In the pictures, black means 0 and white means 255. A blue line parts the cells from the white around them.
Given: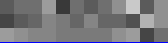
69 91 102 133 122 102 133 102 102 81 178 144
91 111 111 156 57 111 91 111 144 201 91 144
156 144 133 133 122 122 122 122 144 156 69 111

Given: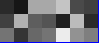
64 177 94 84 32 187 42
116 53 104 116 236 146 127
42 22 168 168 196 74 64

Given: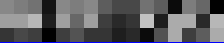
53 72 62 1 62 83 53 53 30 41 11 83 171 62 93 171
136 125 114 20 136 125 136 93 72 72 114 93 11 125 103 1
159 159 183 30 159 103 159 62 41 53 194 30 171 171 41 183

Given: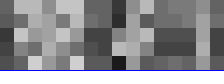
67 131 110 174 142 110 79 67 185 174 131 67 67 67 174 67
56 196 153 162 196 153 67 67 131 162 185 79 79 79 162 67
90 110 174 162 122 185 110 99 45 162 90 110 110 122 162 110
99 185 185 142 196 196 99 99 56 142 185 110 122 122 142 99
79 99 207 153 122 207 90 90 26 153 90 99 110 99 153 90

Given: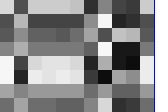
79 183 68 68 68 68 141 246 36 48 79
88 141 97 97 88 109 164 79 194 183 88
109 164 109 109 97 97 132 216 48 58 109
132 174 121 121 121 121 97 246 24 24 121
164 132 153 153 153 153 109 153 97 97 153
216 79 204 204 204 194 48 132 68 58 204
246 68 216 227 227 216 36 174 24 13 236
246 36 236 227 236 227 58 13 164 141 236

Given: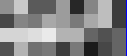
144 201 90 90 156 39 133 190 60
81 179 112 121 60 121 27 71 101
71 133 121 168 156 121 168 190 60
213 213 222 234 179 179 101 81 101

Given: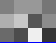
175 199 85 140
128 152 152 118
106 76 239 53
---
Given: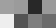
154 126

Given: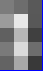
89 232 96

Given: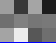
28 118 237

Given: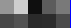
121 44

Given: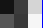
213 56

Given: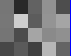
77 148 165 90

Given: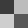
188 206
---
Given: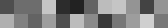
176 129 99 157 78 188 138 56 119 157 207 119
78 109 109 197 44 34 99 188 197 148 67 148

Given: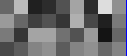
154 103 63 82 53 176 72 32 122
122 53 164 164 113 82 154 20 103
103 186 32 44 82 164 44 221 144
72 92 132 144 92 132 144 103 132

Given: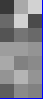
169 129 138
157 157 148
148 180 148
105 210 75
94 138 129
84 117 105
56 169 210

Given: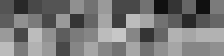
188 123 178 154 72 134 166 134 114 166 114 144 166 134 134 144
154 72 188 144 93 123 134 188 199 134 52 102 178 166 178 178
93 144 123 72 154 52 102 166 63 188 166 114 93 40 84 102
84 40 72 84 84 144 114 154 72 72 114 16 52 102 16 123

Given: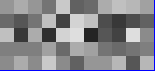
192 56 172 47 211 222 36 86 66 222 139
150 172 150 116 201 97 106 172 192 183 161
139 172 139 201 139 97 150 150 183 86 183
127 127 127 161 106 172 161 116 106 116 127
106 86 116 192 66 211 192 77 56 77 97

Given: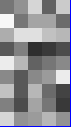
247 118 164 164 107
236 183 98 118 137
214 146 155 183 146
193 88 183 107 67
173 224 224 193 183
137 88 137 155 236
128 76 164 118 57
118 146 214 98 203
88 128 46 57 76

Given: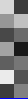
235 83
215 60
163 25
151 193
95 118
72 107
60 130
